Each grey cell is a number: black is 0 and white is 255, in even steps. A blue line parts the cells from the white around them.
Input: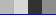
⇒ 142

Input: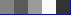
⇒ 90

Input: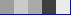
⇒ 158

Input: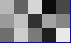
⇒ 30

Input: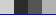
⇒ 85

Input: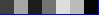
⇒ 29
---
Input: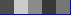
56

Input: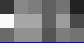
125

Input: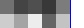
101

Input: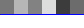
60

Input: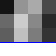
124

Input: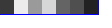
79

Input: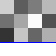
102

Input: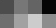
204
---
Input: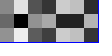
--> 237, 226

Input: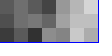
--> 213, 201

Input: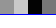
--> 201, 149

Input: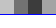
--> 195, 164

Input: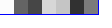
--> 252, 215

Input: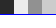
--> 236, 204

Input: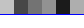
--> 195, 174

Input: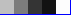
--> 253, 191

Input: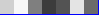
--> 247, 228
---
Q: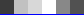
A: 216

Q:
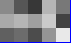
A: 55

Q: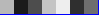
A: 77

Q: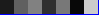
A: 129

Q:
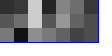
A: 205

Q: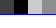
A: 203
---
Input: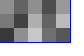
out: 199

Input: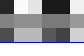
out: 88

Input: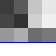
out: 174

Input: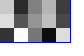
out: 119

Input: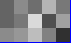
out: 189

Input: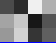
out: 210

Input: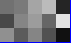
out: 133

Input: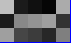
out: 60

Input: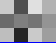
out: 37
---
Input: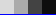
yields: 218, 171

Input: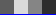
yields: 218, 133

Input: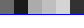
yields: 212, 191

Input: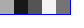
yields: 243, 171

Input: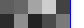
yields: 205, 164

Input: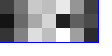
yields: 254, 233

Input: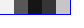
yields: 242, 198

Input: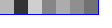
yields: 207, 184

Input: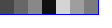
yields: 212, 158
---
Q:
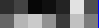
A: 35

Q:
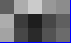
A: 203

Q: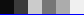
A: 118

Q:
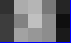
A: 181

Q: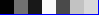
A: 74

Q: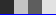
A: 196

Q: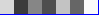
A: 195

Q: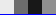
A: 109
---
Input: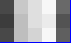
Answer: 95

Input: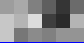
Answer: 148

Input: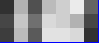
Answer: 49

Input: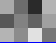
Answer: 118

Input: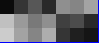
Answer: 21

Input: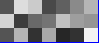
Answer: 243
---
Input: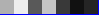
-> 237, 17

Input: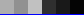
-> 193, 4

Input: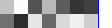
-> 252, 44

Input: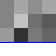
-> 195, 49

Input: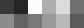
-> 252, 37

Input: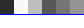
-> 250, 43

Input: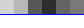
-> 212, 45
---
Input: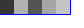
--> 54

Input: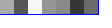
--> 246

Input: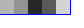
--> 181

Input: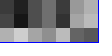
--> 165

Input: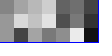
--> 164

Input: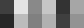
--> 188

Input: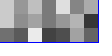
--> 235

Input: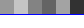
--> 197

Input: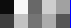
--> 63

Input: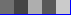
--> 111
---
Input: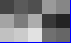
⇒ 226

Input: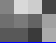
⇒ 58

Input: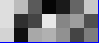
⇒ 168

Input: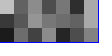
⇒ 66

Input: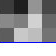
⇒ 189

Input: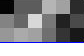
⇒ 161

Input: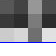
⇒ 111

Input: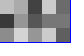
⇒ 150

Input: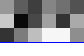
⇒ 190
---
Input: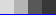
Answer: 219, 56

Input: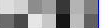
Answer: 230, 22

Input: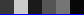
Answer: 203, 7

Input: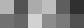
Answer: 210, 48

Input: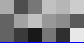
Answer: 232, 24

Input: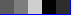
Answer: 207, 2

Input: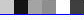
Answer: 254, 20

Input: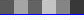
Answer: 196, 56

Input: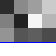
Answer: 245, 33
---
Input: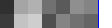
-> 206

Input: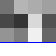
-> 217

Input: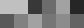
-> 162

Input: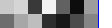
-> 190

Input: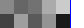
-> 90

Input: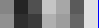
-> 59

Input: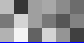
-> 159

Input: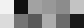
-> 89
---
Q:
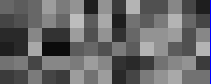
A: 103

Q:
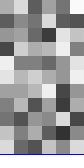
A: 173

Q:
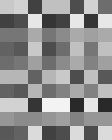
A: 201

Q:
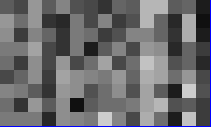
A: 92

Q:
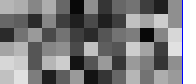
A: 182

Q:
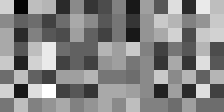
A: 210
